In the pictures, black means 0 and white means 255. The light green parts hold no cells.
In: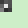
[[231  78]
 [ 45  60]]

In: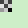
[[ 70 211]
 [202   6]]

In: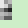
[[211 124]
 [ 74  32]]

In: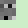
[[188  24]
 [111 114]]

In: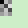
[[ 67 222]
 [199  72]]

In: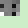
[[128 127]
 [132 127]]

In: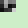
[[150  13]
 [ 48  58]]

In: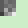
[[106 121]
 [170 101]]
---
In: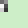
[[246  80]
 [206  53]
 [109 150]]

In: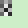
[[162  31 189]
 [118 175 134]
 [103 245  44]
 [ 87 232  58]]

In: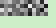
[[220 149 206 107 107 163 149  53 206  92  25 192]
 [149 163 192 121 107 177 121  53 133 192  41 220]
 [121 163  66 133 107  78 133  25 177  78 149  92]
 [ 66 133 107  92 177  78  41 236  78 133 163  25]]

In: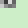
[[202 144 114 129]
 [160  58 218 100]]

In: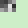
[[163 132 210 116]
 [ 88 102 224  46]
 [ 74  61 116 163]]

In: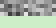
[[214 183  63 123  63 123 229  93 139 109 183 154 139 199]
 [199 109  78 139 109 154 214 168 183 139 109 123 154 199]
 [123 109 123 168 123 139  93 154 183 199 199 154 168  93]
 [109 139 168 168 154 139 123 168 139 183 183 154 154 109]]

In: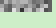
[[195 111  96 223 164  51 179 195 111 179 211  80  96]
 [164 123  96 149 164 149 123 164 137  96 164 195  96]
 [111 179 137 179 164 179 179 149 111 123 137  80  96]]

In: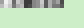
[[188 228 201 120 173 188  61  75 133 145 188  91 173 120 120  91]
 [160 241 216 107 201 173  61  61 133 145 201  91 173 133 160  75]]
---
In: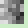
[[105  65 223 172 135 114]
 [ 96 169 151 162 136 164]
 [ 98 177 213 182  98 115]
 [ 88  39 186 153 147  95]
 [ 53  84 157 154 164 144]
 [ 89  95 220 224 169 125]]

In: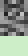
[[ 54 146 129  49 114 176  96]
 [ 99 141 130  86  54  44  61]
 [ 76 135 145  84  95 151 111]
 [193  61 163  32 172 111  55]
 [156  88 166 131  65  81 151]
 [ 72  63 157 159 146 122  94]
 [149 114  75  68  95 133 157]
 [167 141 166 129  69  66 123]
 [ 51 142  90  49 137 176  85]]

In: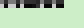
[[ 48  50 122  49 122 122  49 122  50  50  48  38 122  50  51 123]
 [ 12   9 204  12 204 204  15 204   9   7  15  51 204   7   8 204]]

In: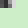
[[157 217  78  48]
 [115 217  85  49]]

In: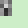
[[166 106 137]
 [211 140  92]
 [ 43 114 156]
 [ 50 121 149]]

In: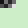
[[ 40 106  20 118]
 [118 226  80  38]]
